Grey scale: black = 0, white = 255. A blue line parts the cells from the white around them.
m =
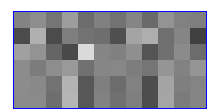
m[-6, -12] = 131
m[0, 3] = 157
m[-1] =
[139, 138, 110, 181, 87, 130, 112, 127, 77, 165, 123, 133]
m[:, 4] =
[108, 114, 218, 113, 87, 87]
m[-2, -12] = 140
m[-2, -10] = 114
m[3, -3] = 149
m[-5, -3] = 111
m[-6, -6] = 114
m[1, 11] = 64
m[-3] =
[140, 124, 141, 153, 113, 134, 135, 125, 117, 149, 130, 149]
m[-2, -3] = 164
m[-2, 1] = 137
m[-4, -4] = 84
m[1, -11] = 176
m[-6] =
[131, 141, 117, 157, 108, 128, 114, 133, 106, 147, 129, 127]
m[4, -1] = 132
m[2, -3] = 112

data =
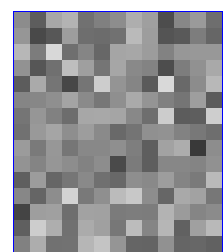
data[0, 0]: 140
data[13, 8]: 133
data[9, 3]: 141
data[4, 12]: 184
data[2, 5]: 103
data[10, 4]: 137
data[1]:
[150, 73, 87, 157, 110, 108, 113, 186, 157, 84, 89, 125, 102]
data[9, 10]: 135
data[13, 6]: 119
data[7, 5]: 138
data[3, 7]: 137
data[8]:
[155, 122, 151, 118, 136, 136, 143, 126, 94, 162, 173, 57, 141]
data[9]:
[147, 132, 150, 141, 130, 141, 74, 123, 94, 135, 135, 132, 145]
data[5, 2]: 143
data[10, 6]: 104
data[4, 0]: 92
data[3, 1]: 86
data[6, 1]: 150
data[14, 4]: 182
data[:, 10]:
[135, 89, 151, 125, 105, 117, 92, 130, 173, 135, 132, 169, 155, 97, 101]
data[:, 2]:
[167, 87, 216, 112, 117, 143, 129, 165, 151, 150, 102, 141, 160, 174, 113]
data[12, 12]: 139
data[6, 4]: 167
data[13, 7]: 188
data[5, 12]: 91
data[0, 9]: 77

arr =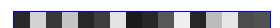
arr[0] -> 41
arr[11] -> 38
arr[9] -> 87
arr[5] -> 62
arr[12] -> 188

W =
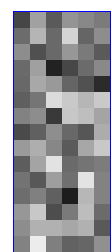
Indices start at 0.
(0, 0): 70
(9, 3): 106
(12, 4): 189
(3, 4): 107
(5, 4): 182
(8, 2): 135
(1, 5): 141
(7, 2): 142
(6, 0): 130
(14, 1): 236
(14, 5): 144
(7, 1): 96
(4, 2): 153
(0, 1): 161
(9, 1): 164
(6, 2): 57
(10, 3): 111
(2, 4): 122
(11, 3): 29
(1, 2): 105
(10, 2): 158
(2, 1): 80
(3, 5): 137
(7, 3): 104
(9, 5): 124
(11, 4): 183

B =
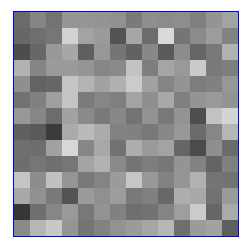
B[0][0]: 106
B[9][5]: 178
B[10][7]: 198
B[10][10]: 149
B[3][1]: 133
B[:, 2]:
[115, 118, 152, 154, 103, 159, 108, 59, 161, 111, 193, 121, 134, 200]
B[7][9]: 135
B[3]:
[177, 133, 154, 154, 149, 134, 138, 194, 126, 165, 153, 202, 122, 126]
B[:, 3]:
[150, 210, 167, 154, 197, 196, 162, 170, 215, 118, 149, 83, 153, 149]
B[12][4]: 120
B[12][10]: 158
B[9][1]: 118
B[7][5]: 171
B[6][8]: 147
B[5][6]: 127
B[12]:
[54, 111, 134, 153, 120, 147, 129, 111, 114, 132, 158, 203, 102, 170]
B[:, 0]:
[106, 103, 77, 177, 143, 114, 151, 96, 111, 110, 196, 168, 54, 137]
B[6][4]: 138
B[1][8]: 108
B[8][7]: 173
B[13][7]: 155
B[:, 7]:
[122, 166, 98, 194, 203, 163, 115, 129, 173, 117, 198, 121, 111, 155]
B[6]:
[151, 134, 108, 162, 138, 122, 136, 115, 147, 120, 147, 78, 194, 212]
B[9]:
[110, 118, 111, 118, 164, 178, 137, 117, 126, 119, 148, 130, 99, 128]
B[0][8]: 142
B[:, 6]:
[145, 84, 117, 138, 176, 127, 136, 130, 114, 137, 155, 157, 129, 146]
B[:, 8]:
[142, 108, 136, 126, 161, 143, 147, 120, 154, 126, 152, 128, 114, 166]
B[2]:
[77, 103, 152, 167, 95, 151, 117, 98, 136, 90, 141, 101, 121, 177]
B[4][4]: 179

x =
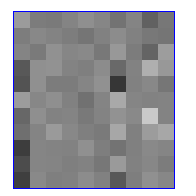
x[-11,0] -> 155
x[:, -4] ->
[115, 140, 152, 105, 54, 169, 146, 167, 115, 154, 88]
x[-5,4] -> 121
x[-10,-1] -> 117
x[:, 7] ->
[132, 129, 124, 130, 129, 133, 137, 128, 128, 129, 126]
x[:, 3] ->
[132, 125, 134, 131, 124, 129, 132, 136, 130, 127, 129]
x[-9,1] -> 122
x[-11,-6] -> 143
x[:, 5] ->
[134, 129, 120, 140, 145, 132, 131, 122, 126, 119, 129]
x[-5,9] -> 131
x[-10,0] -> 125
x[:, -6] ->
[143, 117, 137, 127, 133, 113, 121, 127, 144, 130, 140]
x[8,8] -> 137
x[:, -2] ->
[97, 120, 100, 175, 136, 130, 201, 156, 137, 135, 144]
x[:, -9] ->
[124, 136, 122, 144, 144, 135, 143, 132, 133, 133, 137]
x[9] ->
[76, 133, 132, 127, 130, 119, 154, 129, 135, 124]
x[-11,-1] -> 119
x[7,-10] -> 111
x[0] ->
[155, 124, 122, 132, 143, 134, 115, 132, 97, 119]
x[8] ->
[61, 133, 131, 130, 144, 126, 115, 128, 137, 133]
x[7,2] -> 154

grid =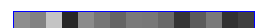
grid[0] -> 142
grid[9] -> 105
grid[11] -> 92
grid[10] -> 54

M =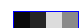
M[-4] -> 9
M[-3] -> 38
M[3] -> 138

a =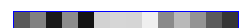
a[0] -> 90
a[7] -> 213
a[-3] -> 148
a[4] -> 20

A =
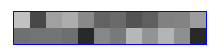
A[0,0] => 193
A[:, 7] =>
[83, 183]
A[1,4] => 41
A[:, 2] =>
[160, 116]
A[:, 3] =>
[173, 111]
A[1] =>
[112, 115, 116, 111, 41, 135, 121, 183, 147, 180, 143, 40]
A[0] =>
[193, 72, 160, 173, 137, 99, 106, 83, 95, 129, 131, 157]

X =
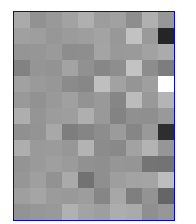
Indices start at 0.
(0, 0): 170
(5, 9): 180
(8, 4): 179
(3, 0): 130
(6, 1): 149
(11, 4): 157
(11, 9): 101
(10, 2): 146
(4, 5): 191
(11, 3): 153
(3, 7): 195
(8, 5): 140
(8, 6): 137
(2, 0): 149
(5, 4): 147
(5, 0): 153
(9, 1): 154
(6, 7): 144
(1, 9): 37
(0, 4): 175
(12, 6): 173
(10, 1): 159
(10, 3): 170
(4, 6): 162
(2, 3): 141
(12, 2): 153
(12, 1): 151
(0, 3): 162
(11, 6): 167
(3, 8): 141
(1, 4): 158
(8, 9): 150
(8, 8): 179
